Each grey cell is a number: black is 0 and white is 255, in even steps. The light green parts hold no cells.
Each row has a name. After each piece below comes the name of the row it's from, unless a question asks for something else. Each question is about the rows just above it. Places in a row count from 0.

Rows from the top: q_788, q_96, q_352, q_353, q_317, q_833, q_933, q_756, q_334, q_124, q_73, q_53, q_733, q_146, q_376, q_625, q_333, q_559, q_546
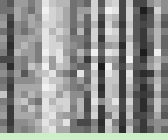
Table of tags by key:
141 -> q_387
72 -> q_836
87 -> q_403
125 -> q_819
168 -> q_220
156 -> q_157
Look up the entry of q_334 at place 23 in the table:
q_387
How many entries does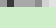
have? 8
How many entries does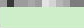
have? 12
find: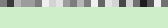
q_756

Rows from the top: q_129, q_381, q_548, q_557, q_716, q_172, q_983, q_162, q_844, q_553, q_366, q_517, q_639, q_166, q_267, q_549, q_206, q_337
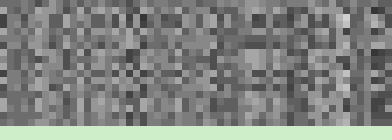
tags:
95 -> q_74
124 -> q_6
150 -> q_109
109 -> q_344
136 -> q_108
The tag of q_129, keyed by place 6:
q_344
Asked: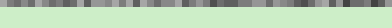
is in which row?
q_716
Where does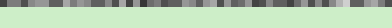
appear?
q_548

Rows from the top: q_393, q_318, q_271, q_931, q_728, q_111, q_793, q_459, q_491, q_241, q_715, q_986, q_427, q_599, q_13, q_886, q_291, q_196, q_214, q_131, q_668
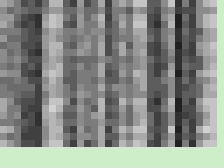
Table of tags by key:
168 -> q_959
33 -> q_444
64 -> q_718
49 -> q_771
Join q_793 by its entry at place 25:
q_444
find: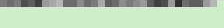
q_241
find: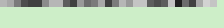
q_214
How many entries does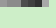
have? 7
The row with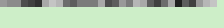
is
q_715
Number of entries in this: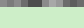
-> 12
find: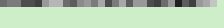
q_793

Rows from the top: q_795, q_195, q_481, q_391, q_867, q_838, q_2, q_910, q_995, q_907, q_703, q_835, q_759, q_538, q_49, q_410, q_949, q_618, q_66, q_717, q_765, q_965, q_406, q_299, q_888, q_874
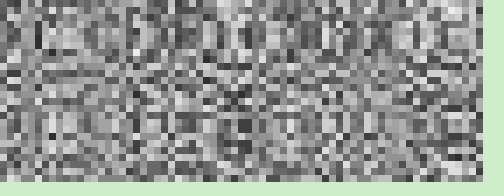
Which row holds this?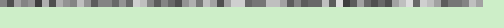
q_391
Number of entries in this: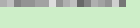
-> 18
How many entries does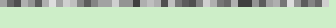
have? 47

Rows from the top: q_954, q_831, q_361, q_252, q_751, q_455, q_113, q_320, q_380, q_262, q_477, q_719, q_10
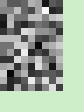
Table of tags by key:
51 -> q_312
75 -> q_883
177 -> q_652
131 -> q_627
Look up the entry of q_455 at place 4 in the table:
q_652
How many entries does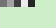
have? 5
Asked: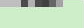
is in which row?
q_455
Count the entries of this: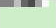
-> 7
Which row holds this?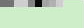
q_113
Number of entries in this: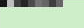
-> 9
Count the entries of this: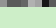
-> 8

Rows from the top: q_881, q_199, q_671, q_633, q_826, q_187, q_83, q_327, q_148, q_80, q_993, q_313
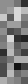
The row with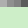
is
q_313
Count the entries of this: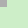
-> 1

